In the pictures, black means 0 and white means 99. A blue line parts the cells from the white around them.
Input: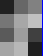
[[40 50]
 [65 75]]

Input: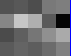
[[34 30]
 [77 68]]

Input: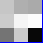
[[68 66]
 [95 98]]

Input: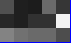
[[12 11]
 [12 19]]

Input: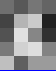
[[34 46]
 [70 79]]

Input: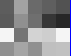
[[63 41]
 [56 43]]

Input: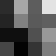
[[65 36]
 [50 35]]

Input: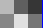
[[37 21]
 [87 46]]
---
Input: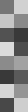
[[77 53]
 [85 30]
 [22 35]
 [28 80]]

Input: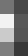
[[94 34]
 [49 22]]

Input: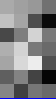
[[75 64 30  4]
 [68 82 47 41]
 [37 51 26  2]]

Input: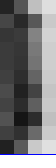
[[27 16 34 78]
 [23 21 47 80]
 [25 18 39 79]
 [26 17 37 78]
 [25 19 41 79]]

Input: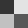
[[75 34]]

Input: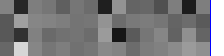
[[34 62 52 51 49 45 46 57 42 47 48 46 39 42 35]
 [40 83 52 46 49 44 46 53 51 42 48 50 54 60 56]]
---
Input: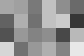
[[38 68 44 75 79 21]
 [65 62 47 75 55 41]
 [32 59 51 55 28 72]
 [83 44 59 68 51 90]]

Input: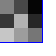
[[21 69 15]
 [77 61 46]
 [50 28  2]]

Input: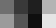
[[60 33  6 89]
 [43 22 12 70]]

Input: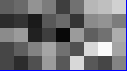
[[54 60 13 24  3 60 37 44 67]
 [37 41 57 48 24 44 71 74 81]
 [27 37 51 64 44 31 84 97 64]
 [17 20 10 34 41 20 54 57 48]
 [27 17 31 60 34 84 34 27 51]]

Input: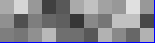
[[66 83 59 25 34 66 75 63 59 87 59]
 [49 46 56 72 43 43 34 69 53 40 69]
 [56 31 49 40 37 21 53 46 75 75 28]]

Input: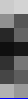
[[79 82]
 [69 59]
 [19 46]
 [15 39]
 [27 36]
 [56 33]
 [ 6  9]]

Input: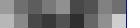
[[71 53 28 22 32 18 40 56 80]
 [60 43 36 47 56 28 32 50 43]]
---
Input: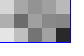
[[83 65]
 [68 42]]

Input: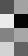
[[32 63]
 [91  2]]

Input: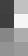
[[25 75]
 [24 95]]

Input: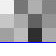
[[93 46]
 [77 66]]

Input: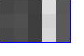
[[27 29]
 [30 31]]

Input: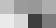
[[75 60]
 [91 84]]
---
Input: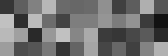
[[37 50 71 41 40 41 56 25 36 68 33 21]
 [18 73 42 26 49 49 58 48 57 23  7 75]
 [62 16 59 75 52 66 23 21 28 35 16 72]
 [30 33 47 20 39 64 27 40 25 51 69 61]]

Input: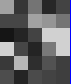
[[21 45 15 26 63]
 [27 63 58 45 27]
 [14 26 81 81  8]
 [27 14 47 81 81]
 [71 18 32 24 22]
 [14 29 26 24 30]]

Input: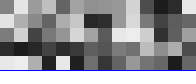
[[89 60 74 39 63 56 57 59 82 30 11 17 90 51]
 [68 53 39 67 77 15 18 59 84 47 26 36 40 88]
 [81 26 47 58 83 63 35 90 92 80 19 37 62 48]
 [11 15 26 17 22 37 33 48 44 73 55 67 29 17]
 [92 68 13 90 12 43 21 39 59 45 40 11 40 90]]

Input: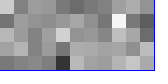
[[50 61 59 47 42 47 50 62 67 57 79]
 [61 57 55 59 65 56 46 95 47 36 45]
 [60 51 62 81 57 59 52 74 65 42 71]
 [70 51 60 46 67 66 63 64 56 73 63]
 [51 53 49 20 72 63 61 70 77 66 47]]

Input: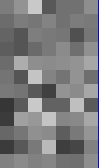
[[57 78 34 44 44 55 48]
 [48 46 51 44 48 47 42]
 [33 49 47 46 31 46 39]
 [33 41 47 54 43 56 36]
 [67 55 54 55 57 65 42]
 [33 76 51 45 57 43 45]
 [45 34 25 57 54 65 47]
 [35 78 38 38 74 35 21]
 [62 59 76 52 53 65 23]
 [46 56 54 36 47 58 40]
 [34 47 72 24 27 50 23]
 [54 50 52 44 43 55 50]]

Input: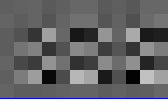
[[38 39 35 37 40 40 35 37 34 40 40 37]
 [36 39 33 39 44 44 33 38 31 41 45 39]
 [32 20 62 40  9 14 58 39 66 10 12 36]
 [45 50 20 32 53 49 24 33 20 57 48 36]
 [28 23 57 44 19 24 54 42 56 14 27 39]
 [48 61  3 29 71 64 10 31  1 75 63 37]
 [36 36 37 38 39 39 36 38 36 37 40 39]]

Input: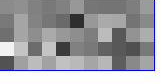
[[56 50 47 50 59 46 45 45 49 60 54]
 [64 51 46 41 18 59 66 65 45 53 47]
 [64 55 66 59 55 49 73 34 57 67 43]
 [76 42 76 23 50 47 38 34 31 47 94]
 [62 73 63 75 72 64 71 36 53 64 32]]
